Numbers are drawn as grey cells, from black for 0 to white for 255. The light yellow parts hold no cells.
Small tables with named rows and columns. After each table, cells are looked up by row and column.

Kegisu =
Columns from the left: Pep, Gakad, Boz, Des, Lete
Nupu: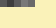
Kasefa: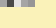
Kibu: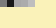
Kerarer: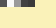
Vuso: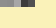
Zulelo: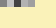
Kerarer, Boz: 155
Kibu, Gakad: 25
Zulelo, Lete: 159
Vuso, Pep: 142
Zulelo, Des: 178
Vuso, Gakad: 140
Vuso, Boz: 167
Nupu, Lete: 105
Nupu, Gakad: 62
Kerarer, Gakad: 250
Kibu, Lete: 190
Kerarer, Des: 66
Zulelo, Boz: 67
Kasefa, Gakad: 73
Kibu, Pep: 124
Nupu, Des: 121
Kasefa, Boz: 227
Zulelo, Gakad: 196

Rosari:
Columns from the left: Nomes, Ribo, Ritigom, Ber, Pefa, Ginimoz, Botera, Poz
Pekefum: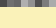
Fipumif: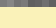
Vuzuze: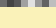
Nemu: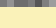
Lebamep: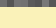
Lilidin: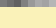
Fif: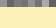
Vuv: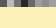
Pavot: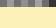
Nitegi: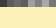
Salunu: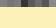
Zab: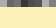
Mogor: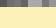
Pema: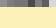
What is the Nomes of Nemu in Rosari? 123
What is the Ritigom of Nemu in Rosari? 109
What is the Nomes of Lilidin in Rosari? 123
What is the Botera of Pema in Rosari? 96
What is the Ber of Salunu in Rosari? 53
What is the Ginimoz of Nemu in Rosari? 86
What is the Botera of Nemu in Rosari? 127

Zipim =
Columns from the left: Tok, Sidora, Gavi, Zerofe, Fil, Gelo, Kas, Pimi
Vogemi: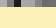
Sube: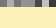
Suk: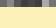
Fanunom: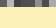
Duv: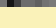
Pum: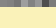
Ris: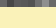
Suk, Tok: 106
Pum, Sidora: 129
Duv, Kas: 114
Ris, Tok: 103
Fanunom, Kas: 76
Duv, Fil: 108
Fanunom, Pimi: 169
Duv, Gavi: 64
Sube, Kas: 193
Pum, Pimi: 123
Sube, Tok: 119
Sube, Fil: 144
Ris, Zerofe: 88
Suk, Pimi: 116
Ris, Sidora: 71
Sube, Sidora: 174
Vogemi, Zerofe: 168
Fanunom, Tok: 94
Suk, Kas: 170
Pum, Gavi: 117
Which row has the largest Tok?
Vogemi

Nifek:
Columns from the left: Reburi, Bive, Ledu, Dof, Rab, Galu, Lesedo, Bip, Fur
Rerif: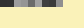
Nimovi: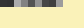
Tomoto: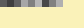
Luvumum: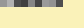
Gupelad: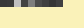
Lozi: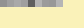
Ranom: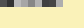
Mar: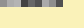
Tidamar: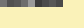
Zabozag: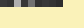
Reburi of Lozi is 146
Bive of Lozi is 160
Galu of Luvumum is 69
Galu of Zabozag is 49
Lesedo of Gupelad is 64
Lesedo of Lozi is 155
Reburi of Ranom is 80
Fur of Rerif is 143
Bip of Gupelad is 54
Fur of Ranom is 174
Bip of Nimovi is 63
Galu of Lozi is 179
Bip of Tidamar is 87

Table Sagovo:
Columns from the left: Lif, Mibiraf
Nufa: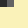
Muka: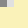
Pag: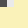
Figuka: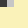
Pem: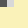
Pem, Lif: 85
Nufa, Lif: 43
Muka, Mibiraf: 224
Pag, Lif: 79
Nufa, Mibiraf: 99
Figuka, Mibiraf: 198
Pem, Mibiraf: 216
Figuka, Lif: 58
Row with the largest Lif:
Muka

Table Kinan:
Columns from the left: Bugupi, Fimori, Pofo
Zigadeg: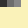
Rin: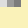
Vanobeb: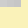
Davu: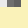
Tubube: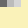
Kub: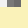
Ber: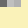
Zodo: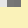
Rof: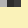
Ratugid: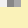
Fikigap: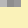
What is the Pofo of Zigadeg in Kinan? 135
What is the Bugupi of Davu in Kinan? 234
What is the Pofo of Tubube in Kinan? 213
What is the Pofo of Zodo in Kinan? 116
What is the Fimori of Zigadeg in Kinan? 109
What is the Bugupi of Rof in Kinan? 179
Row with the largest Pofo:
Tubube

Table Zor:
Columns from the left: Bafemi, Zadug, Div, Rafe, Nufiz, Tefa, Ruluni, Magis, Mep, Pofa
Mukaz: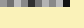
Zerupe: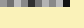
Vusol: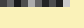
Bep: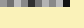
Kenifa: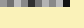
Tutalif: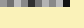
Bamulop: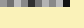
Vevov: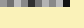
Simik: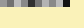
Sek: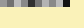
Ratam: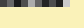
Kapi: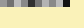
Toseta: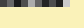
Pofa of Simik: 18
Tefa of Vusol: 99
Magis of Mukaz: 137
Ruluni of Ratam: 36
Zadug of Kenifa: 113
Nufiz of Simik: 48
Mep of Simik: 187
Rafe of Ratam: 78
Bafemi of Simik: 152
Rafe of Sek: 137
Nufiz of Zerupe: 48
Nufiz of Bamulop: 48
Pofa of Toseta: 202

